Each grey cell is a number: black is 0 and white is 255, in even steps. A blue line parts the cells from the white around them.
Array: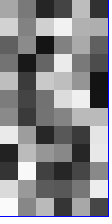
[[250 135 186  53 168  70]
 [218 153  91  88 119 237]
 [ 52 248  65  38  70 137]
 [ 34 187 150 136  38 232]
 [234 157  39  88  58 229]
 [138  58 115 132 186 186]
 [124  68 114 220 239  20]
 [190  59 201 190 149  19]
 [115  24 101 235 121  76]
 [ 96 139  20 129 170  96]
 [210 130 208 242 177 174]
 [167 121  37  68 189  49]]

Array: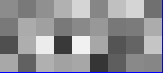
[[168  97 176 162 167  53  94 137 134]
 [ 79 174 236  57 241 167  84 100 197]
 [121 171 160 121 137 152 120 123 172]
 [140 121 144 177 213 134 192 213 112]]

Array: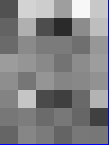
[[101 134 123 100 120 119]
 [119 125 107 120 102  64]
 [131 197  74  63 105 179]
 [142 118 149 133 136 146]
 [156 149 137 115 140 157]
 [106 138 123 123 111 151]
 [ 99 176  77  42 140 190]
 [ 81 211 205 158 247 200]]

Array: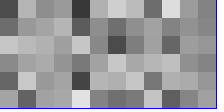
[[164  99 162 168 226 131 112 122 195  95 134 160]
 [102 200 153 164  68 181 175 198 119 176 171 150]
 [138 163 171 148 121 162 199 168 182 191 144 132]
 [198 185 177 159 198 136  75 126 161 102 157 150]
 [109 153 164 181  92 142 111 143 162 131 146 134]
 [ 77 180 142 154  56 177 207 187 109 221 156 131]]

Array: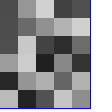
[[186  35  82 197 141]
 [ 39 149 176 101 177]
 [156 204  32 135  51]
 [ 78 200  67  45 108]
 [ 77 106 145 179 208]
 [ 76 150 209  65  80]]

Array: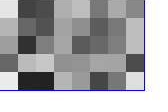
[[235  35  34 181 154  70 119 222]
 [102 187 199 145 147 165 164  75]
 [158  49 126 165  90 104 126 189]
 [181 103  82 163 143  92 120 190]
 [228  67  76 174 189 120 170 136]]

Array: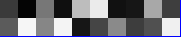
[[ 91 246 134 244  22  69 138  61  80 240]
 [ 58   4 119  15 189 235  17  22 168  62]]

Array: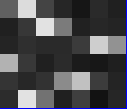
[[ 44 226 114  32  63  18  38]
 [ 52  39  50 139 193  60  36]
 [178  56  32  43  27  23  31]
 [ 36  47  42  42  59 206 146]
 [ 32  55 226 123  33  39  36]
 [ 96 220  68  38  22  42  32]]

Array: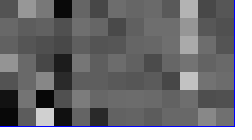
[[  8  92 208  16 100  41  98 100  92 104 104 136 112]
 [ 18 116   7  80 124 103 107 108 106  98 110  78  80]
 [ 83 105 135  42  94  94  89  86  91  71 194 114 108]
 [148 105  71  28 118  94 108  97  75 102 115  99 105]
 [ 97  85  79  72  95  84  86 101 103 111 170 109  84]
 [104  93  97  80 111 102  73  96 110 110 150  87  80]
 [ 83 151 120   9 101  71 109 102 106  89 179  72  86]]
